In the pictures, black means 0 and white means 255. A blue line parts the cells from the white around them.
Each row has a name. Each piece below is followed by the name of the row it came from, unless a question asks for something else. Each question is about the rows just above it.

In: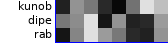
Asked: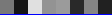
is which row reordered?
rab
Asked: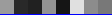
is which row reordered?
dipe
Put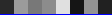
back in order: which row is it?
dipe

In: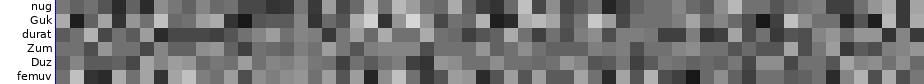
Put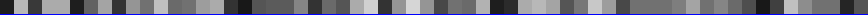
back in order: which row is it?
Guk
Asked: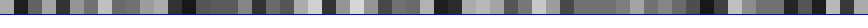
Guk
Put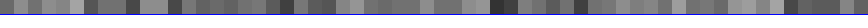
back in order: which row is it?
Duz

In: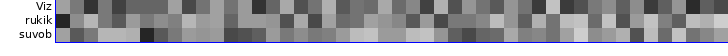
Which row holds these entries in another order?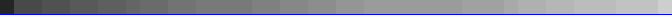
suvob
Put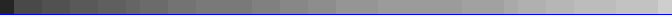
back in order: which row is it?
rukik
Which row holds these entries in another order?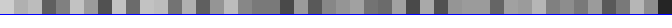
rukik

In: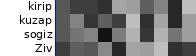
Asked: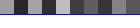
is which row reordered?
kuzap
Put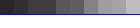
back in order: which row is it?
kirip
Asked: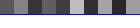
kuzap
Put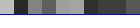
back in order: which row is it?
kirip
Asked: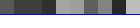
kirip
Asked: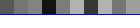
sogiz
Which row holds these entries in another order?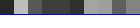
kirip

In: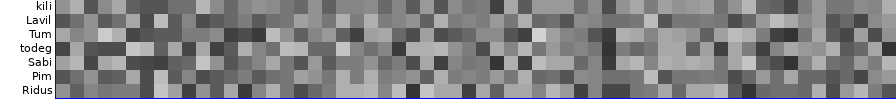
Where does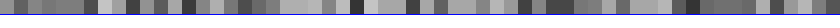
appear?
Ridus
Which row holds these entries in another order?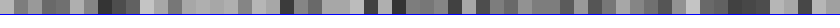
Sabi
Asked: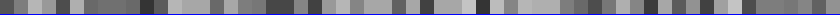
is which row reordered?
Ridus
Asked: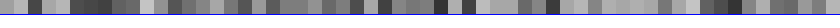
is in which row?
Sabi

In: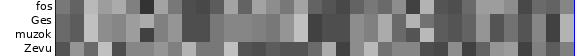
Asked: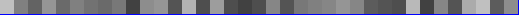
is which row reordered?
muzok
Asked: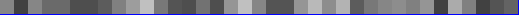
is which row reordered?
muzok
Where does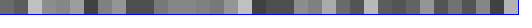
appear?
muzok

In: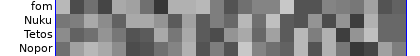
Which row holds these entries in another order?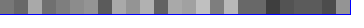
Nuku
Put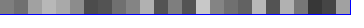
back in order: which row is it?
Nopor
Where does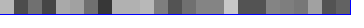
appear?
fom
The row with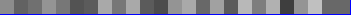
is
Tetos
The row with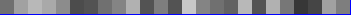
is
Nopor

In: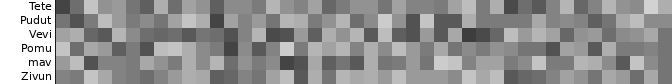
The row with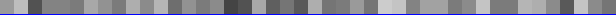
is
mav
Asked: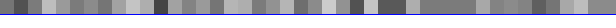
Pudut
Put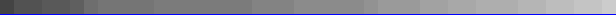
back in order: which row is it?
Pomu
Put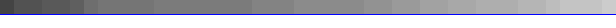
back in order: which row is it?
mav
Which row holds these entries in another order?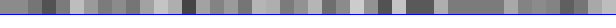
Pudut

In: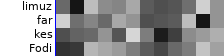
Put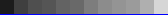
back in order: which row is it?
kes
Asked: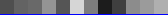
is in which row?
kes
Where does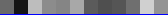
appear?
limuz
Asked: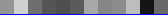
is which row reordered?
limuz

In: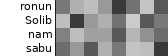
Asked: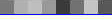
ronun
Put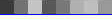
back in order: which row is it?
ronun
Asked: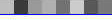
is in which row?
Solib
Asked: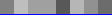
nam
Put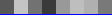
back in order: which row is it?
ronun

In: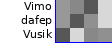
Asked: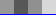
dafep
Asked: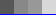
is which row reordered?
Vimo
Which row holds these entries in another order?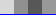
dafep
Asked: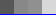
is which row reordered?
Vusik

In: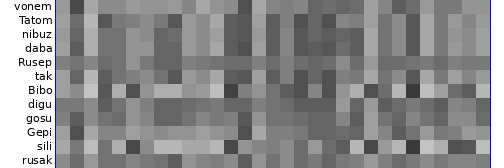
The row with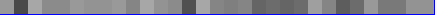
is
vonem
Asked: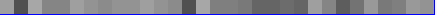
Gepi
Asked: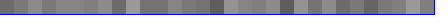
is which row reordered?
rusak
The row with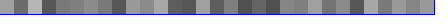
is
Tatom

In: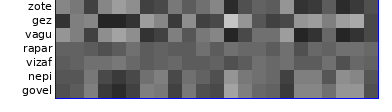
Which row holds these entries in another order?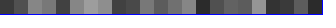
zote
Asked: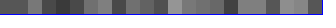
nepi
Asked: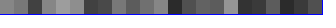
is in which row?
zote
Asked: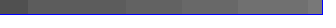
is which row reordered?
vizaf
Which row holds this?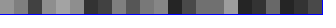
vagu
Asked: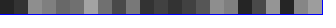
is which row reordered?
vagu

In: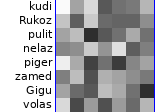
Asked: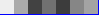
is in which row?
piger
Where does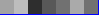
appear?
pulit
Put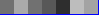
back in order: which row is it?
pulit

